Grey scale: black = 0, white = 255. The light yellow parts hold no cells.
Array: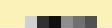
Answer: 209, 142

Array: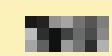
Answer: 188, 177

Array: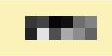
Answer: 227, 169

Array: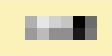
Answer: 230, 209

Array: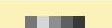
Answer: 214, 142

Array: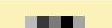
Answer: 187, 163

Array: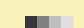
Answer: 222, 190

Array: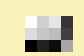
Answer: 253, 230

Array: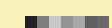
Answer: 200, 168

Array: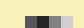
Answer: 207, 130
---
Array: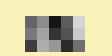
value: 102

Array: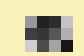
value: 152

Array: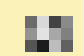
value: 107

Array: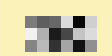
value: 124

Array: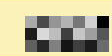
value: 170

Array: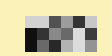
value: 210
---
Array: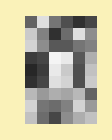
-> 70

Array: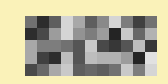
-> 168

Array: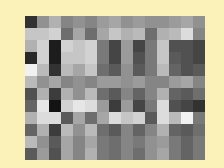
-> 81

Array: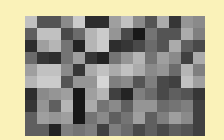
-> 35

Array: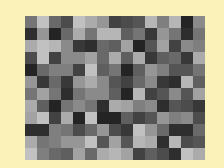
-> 105

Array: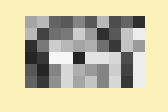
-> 143

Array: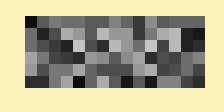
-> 120

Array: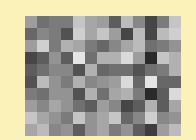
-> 135

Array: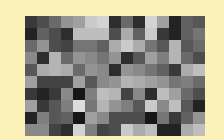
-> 67
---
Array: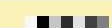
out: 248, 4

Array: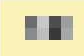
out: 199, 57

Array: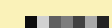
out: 209, 13

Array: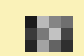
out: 194, 27

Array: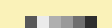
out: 235, 46

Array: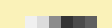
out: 240, 52

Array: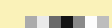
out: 252, 20

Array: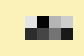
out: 228, 4
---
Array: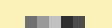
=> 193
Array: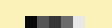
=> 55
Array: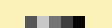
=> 117
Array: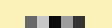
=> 12
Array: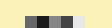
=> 134
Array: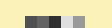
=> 48
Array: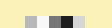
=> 119
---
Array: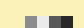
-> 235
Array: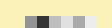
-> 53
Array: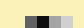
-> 15
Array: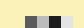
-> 188
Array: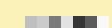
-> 203
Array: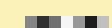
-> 48
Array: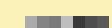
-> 132
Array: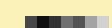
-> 16
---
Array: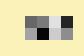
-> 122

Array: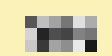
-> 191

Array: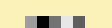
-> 4

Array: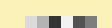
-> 180

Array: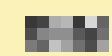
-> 68

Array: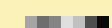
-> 110

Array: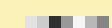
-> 204

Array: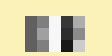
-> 127

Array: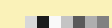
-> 28
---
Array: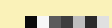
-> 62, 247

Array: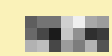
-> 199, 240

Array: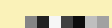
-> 65, 246

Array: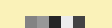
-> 38, 236

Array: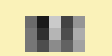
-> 181, 202

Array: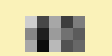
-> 155, 206
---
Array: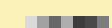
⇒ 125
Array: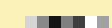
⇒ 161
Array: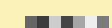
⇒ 123
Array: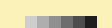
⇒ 30
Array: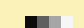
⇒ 246
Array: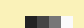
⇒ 250
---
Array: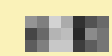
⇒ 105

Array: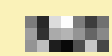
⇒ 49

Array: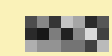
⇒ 23

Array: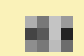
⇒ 89

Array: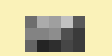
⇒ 131

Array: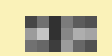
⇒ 197

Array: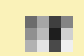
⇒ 187
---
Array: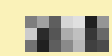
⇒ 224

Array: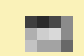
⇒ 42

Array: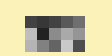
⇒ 66

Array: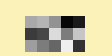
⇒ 146

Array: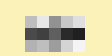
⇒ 146

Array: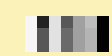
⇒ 160

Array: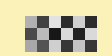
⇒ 44

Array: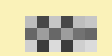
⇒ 71

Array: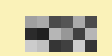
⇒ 85
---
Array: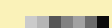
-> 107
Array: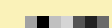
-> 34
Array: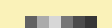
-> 76
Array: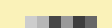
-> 62
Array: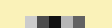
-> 182
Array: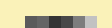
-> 125
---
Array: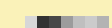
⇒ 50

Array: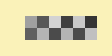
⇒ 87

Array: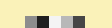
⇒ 31

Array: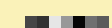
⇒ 50

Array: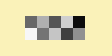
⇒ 176

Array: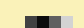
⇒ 12

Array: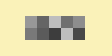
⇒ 101

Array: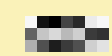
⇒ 18

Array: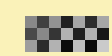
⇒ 64

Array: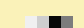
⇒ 206
